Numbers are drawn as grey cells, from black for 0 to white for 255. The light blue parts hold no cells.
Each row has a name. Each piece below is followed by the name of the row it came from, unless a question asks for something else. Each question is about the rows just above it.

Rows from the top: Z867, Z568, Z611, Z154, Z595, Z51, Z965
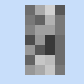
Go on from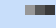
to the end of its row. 108
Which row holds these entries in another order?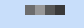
Z595
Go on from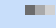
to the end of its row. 87
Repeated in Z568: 120
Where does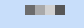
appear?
Z867
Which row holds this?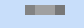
Z611
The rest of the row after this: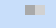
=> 87

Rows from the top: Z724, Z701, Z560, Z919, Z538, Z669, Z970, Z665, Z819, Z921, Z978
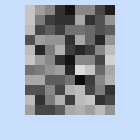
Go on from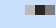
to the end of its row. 177	61	39	61	135	187
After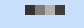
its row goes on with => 187	197	50	70
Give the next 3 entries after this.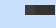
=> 168	50	82
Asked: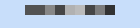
Z819
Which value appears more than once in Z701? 50

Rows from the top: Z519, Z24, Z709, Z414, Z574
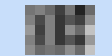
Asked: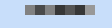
Z414
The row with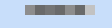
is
Z574
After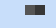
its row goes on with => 152
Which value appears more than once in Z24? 129
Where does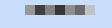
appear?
Z709

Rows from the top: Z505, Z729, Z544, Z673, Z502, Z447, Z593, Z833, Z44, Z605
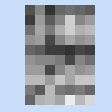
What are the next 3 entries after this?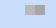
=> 237	185	215
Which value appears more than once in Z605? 185
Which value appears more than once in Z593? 156

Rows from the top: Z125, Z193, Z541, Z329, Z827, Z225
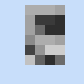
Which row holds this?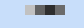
Z225
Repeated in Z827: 205
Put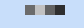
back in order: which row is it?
Z225
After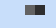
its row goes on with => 107
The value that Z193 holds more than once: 58
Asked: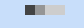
Z827
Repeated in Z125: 173

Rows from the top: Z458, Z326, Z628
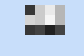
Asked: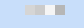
Z326
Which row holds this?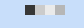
Z458
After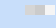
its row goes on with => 182
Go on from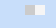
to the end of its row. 182
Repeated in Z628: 67

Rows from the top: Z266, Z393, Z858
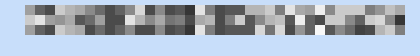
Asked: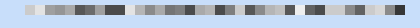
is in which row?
Z393
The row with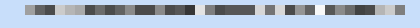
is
Z858
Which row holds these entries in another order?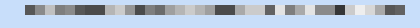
Z266

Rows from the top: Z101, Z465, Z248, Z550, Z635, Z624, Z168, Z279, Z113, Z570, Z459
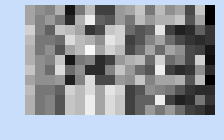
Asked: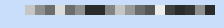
Z168
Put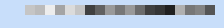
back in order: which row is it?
Z459
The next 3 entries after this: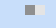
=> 209	64	85

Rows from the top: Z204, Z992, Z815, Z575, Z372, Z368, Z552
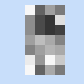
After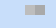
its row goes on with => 131
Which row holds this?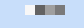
Z204
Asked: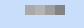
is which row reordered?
Z372
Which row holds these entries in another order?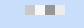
Z368

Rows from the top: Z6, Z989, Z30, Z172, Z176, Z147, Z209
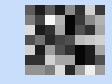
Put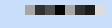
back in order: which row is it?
Z30
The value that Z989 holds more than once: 178
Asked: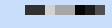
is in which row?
Z147
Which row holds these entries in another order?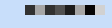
Z147
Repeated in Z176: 28
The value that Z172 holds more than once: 80

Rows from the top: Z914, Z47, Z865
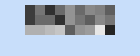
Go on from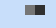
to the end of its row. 106	147	106	137	128	94
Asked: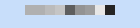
Z865
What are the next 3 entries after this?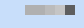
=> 147	156	231
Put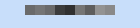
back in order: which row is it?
Z47
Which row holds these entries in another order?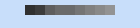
Z914
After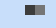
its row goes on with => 48	106	147	106	137	128	94

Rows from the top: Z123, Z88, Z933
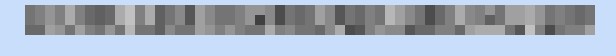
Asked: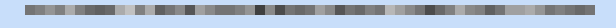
Z88
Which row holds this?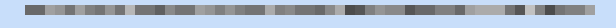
Z933
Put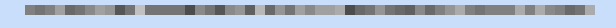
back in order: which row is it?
Z123

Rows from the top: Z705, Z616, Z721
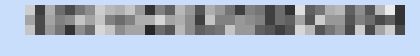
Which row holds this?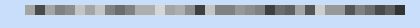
Z616
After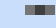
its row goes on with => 51	223	96	117	174	184	96	141	85	184	234	51
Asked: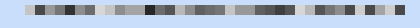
Z721

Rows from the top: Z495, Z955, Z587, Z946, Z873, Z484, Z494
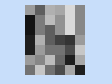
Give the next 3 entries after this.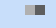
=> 64	52	155
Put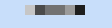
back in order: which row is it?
Z873
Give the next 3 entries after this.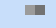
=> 114	75	198

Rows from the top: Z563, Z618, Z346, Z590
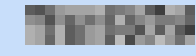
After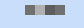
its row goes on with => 154	164	112	123	123	83	164	93	164	93	62
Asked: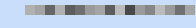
Z590
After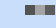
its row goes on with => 164	93	62
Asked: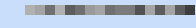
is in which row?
Z346
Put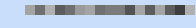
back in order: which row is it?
Z346
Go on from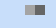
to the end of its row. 176	93	112	154	164	93	187	73	154	134	187	154	112	164
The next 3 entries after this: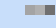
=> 123	134	164

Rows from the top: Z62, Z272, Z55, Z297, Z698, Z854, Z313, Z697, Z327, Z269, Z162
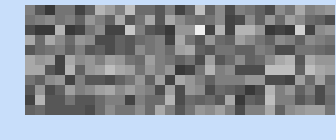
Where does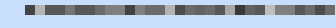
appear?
Z269
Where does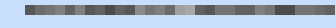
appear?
Z698
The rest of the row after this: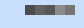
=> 127	107	159	168	98	87	116	116	98	98	127	116	76	76	116	116	107	98
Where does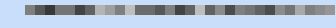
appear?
Z62
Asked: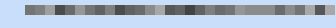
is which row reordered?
Z297

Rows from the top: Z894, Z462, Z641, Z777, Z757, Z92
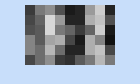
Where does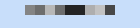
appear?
Z757
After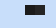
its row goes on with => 154	205	36
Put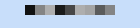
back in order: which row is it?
Z777
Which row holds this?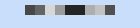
Z462

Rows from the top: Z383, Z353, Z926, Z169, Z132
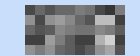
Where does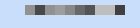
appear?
Z353
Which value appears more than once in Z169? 64
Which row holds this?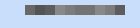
Z926
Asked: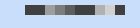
Z169
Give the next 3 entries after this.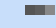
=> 124	115	115

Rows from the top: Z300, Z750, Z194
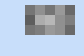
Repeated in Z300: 117
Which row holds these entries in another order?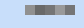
Z300

